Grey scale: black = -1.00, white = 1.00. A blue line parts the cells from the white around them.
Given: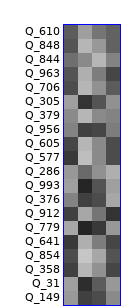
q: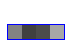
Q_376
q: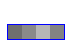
Q_844
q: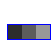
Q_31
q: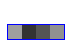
Q_305

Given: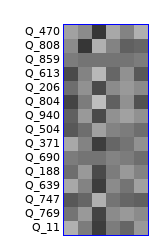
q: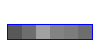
Q_504
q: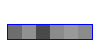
Q_206
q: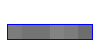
Q_690
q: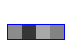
Q_470
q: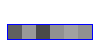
Q_940

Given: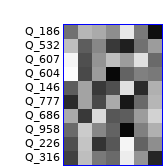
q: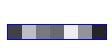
Q_316
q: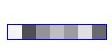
Q_607
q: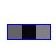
Q_958
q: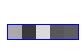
Q_686
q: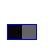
Q_604
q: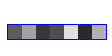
Q_146
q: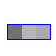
Q_186

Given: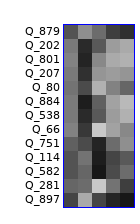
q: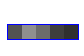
Q_879
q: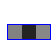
Q_801
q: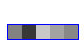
Q_66
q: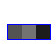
Q_114
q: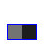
Q_114

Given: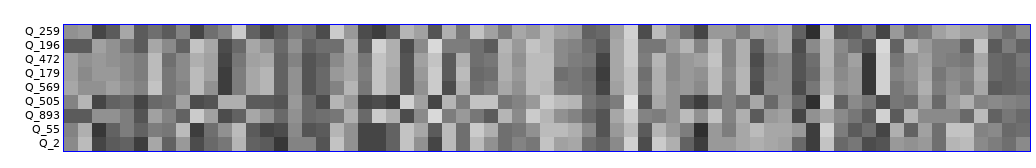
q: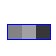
Q_472
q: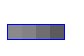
Q_196
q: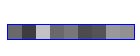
Q_2
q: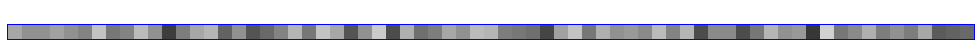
Q_569
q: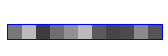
Q_55
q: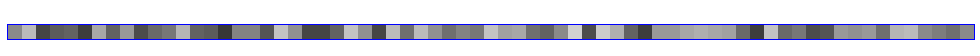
Q_2
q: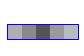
Q_55

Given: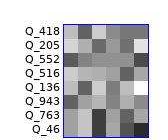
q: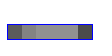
Q_552
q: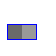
Q_205
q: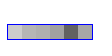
Q_516
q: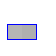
Q_516
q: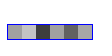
Q_763

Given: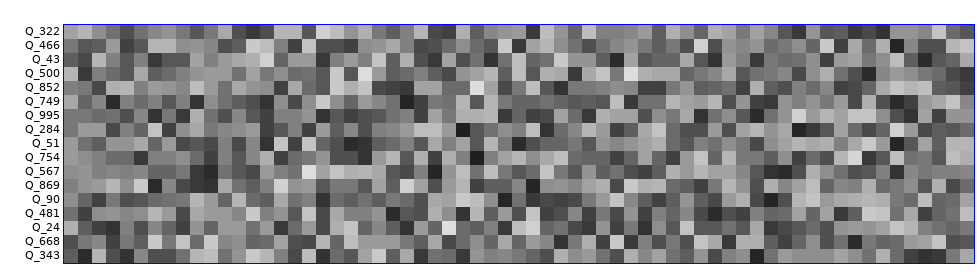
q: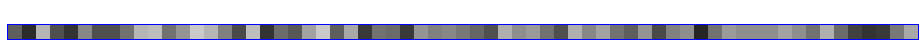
Q_343
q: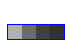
Q_343
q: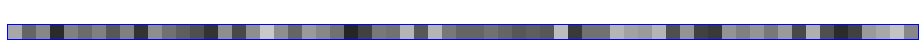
Q_749
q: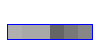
Q_500
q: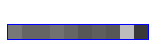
Q_749
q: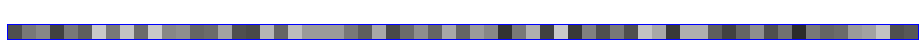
Q_668
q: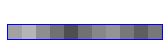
Q_466

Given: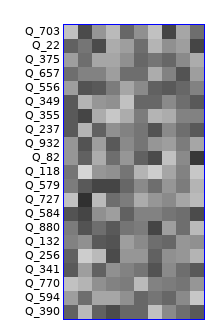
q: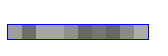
Q_375
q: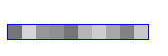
Q_118
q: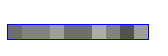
Q_657
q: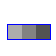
Q_657
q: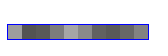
Q_556
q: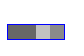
Q_390

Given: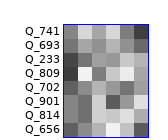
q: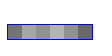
Q_693
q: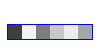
Q_809
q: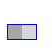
Q_741
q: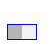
Q_656

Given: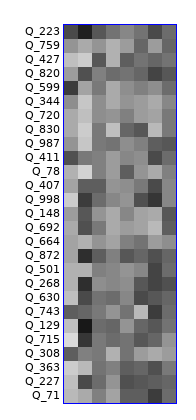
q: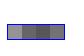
Q_129
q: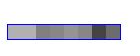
Q_501
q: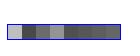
Q_227
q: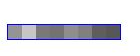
Q_987
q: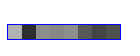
Q_268
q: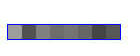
Q_820
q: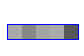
Q_148

